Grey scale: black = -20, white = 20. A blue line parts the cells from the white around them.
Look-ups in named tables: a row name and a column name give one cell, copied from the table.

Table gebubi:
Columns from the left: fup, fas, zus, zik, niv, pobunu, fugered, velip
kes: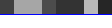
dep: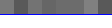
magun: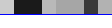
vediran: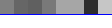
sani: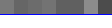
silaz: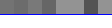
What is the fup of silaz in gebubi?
-2
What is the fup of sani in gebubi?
-1
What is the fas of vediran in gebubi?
-4
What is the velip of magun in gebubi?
8
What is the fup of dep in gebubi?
-1
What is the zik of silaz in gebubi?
-4
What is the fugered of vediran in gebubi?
-13
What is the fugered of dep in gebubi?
0
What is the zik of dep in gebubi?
-4
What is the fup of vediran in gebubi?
0
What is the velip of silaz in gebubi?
3
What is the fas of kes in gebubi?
6

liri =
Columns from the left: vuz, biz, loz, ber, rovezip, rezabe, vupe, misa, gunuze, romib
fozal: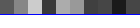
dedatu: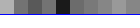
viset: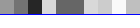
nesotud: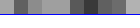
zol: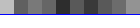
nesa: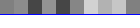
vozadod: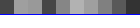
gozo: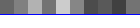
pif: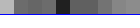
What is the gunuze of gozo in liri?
-10
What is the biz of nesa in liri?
2
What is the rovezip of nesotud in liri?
5
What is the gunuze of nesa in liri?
11
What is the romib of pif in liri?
2
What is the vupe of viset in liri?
14
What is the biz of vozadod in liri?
5
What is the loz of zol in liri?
-1
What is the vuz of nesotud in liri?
6
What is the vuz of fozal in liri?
-6
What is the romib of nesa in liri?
0
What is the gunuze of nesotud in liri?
-3
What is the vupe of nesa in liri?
13
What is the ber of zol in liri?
-4
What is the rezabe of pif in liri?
-5
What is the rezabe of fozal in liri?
4
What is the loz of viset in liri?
-14
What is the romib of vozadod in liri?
-12
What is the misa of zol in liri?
-6

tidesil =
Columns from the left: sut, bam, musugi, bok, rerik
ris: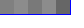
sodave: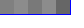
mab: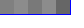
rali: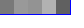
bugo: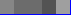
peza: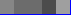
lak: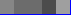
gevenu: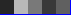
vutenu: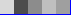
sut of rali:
-1
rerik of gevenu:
-5
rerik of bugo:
5
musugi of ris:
-1
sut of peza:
1
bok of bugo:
-7
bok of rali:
8
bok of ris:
2
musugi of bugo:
-3
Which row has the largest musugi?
rali

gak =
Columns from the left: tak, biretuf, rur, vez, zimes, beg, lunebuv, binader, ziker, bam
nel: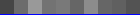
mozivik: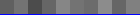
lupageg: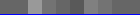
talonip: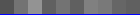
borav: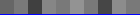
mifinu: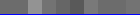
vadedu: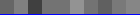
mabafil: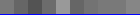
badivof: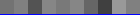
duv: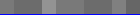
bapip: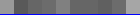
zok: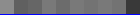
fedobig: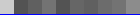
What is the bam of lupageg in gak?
-4
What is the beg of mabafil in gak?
-4
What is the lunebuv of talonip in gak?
0
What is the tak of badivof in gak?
-2
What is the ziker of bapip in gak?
-3
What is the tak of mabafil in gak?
-1
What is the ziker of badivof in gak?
4
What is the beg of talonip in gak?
-5
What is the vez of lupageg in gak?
-2
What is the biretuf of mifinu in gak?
-3
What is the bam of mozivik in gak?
0
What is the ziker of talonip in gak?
-4
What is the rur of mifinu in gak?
3
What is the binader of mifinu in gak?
-3
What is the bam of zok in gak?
-11
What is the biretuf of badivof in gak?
0
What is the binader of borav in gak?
-9
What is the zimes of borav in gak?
-1
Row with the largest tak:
fedobig

